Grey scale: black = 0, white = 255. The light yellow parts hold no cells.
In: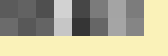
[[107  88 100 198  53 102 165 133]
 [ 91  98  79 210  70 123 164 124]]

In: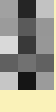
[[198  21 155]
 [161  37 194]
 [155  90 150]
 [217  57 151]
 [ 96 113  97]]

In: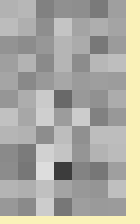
[[152 138 204 119 158 154 155]
 [178 183 129 144 142 122 159]
 [188 175 142 196 164 174 164]
 [147 140 151 181 171 120 155]
 [159 179 138 181 140 183 190]
 [165 137 153 167 155 158 156]
 [150 173 202 105 153 145 172]
 [193 167 207 156 204 129 152]
 [181 178 141 189 144 189 189]
 [138 123 209 196 149 179 187]
 [140 119 221  60 131 119 159]
 [180 175 192 164 152 149 191]]

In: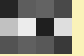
[[ 83  96  88  57]
 [ 37  93  99  73]
 [193 236  31 222]]

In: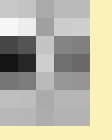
[[184 183 173 179 179]
 [199 196 170 185 186]
 [246 237 160 204 207]
 [ 71  84 196 132 128]
 [ 19  39 206 110 105]
 [117 124 186 151 149]
 [191 189 171 181 182]]

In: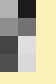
[[ 79 217]
 [178  27]
 [142 114]
 [ 68 222]]

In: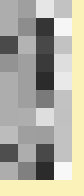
[[173 128  43 248]
 [173 159 230 194]
 [173 141  53 246]
 [ 74 179  72 194]
 [147 159  58 222]
 [173 159  43 233]
 [173 159 122 194]
 [173 174 222 193]
 [188 159 158 194]
 [ 78 173  72 194]]

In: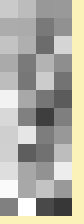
[[128 255  73  55]
 [202 188 152 153]
 [172 171 121 145]
 [195 175 108 213]
 [170 122 179 142]
 [189 119 204 115]
 [242 168 118  91]
 [216 128  62 127]
 [207 230 125 152]
 [208  94 113 189]
 [222 167 146 237]
 [250 168 195 153]]
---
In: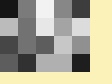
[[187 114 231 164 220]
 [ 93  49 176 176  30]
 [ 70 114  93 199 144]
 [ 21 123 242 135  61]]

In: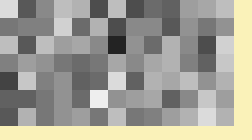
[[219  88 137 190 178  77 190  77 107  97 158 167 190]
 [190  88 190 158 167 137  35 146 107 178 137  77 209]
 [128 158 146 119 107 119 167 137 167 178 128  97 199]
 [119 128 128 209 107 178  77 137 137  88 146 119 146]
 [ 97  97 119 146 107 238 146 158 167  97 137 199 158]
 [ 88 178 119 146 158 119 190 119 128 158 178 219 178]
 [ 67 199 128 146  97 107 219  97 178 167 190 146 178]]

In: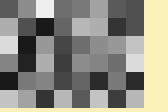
[[219  25 152  70 110 141 152 195]
 [195 162  52 183  90 195  61 183]
 [174  80  25 101 183 174  52  80]
 [132  34 174  61 141 132 110 219]
 [ 90 141 239 110 121 162  90  80]
 [ 25 121 132  70 101  43 121  43]]

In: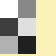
[[254 136]
 [177  32]
 [ 62 223]]

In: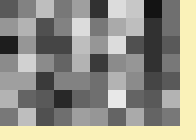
[[179 100  89  40 100 111 232 100  89 179]
 [159 159  58 130 130 111 179 139  69  89]
 [150 179  80 130 220 120 170 190  49 111]
 [139 209 139 100 179  58 139 150  49 120]
 [120 190  80 111 159 150 100 170 100 120]
 [ 89 130 190 120 159  49 220 199  19 111]
 [ 29 150  69  69 190 150 220  80  49  89]]

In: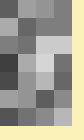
[[171 103 126 126]
 [159 148  94 138]
 [126 114 203 203]
 [ 94 159 148 126]
 [ 84 114 138 183]
 [ 74 148 183 103]
 [ 63 171 213 114]]

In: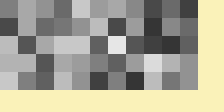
[[200 127  96 188 146  64 127  53 188 118 146]
 [188  85 168 200 200  96 230  85  64  53  96]
 [179 179  85 168 156 127  96 156 219 179 146]
 [127 168 146 106 200 156 168 136  73 106  64]
 [ 73 168 106 118 146 188  73 156  53 136 106]]
